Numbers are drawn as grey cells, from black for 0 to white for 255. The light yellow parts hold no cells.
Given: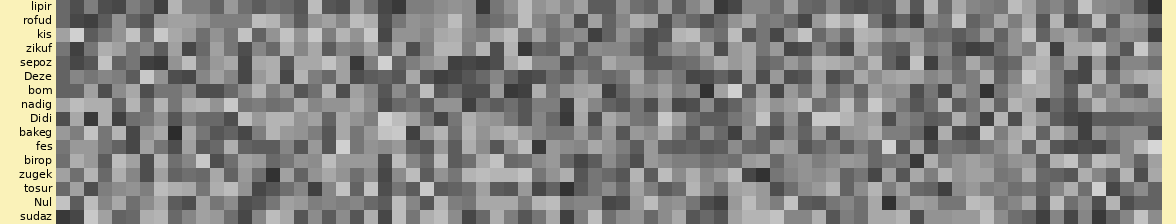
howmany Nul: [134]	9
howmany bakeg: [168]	5
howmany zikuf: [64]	3
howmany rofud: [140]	3
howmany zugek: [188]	4
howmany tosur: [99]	7
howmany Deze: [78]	9

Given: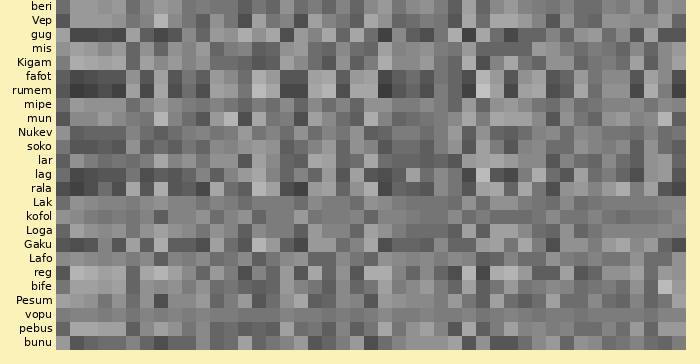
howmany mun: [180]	3
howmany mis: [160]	2

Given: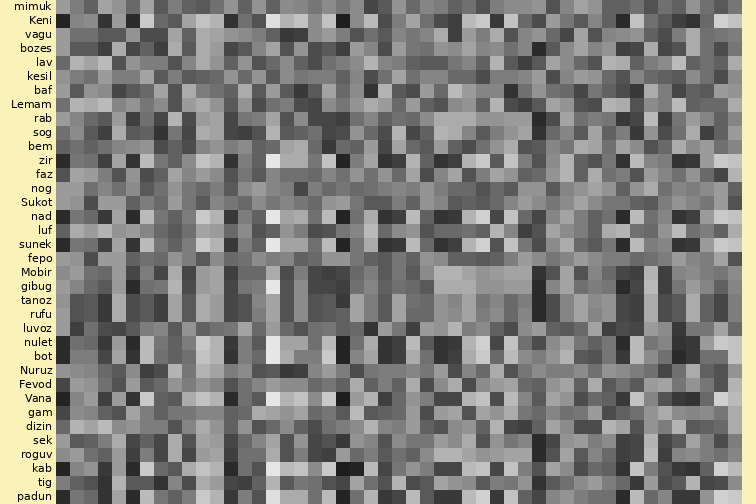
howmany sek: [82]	5
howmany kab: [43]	2
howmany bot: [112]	6
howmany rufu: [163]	6
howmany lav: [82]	4

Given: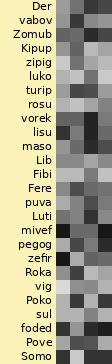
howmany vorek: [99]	2
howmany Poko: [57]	2
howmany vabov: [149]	2
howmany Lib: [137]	3
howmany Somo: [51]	3
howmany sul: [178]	3
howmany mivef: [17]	0

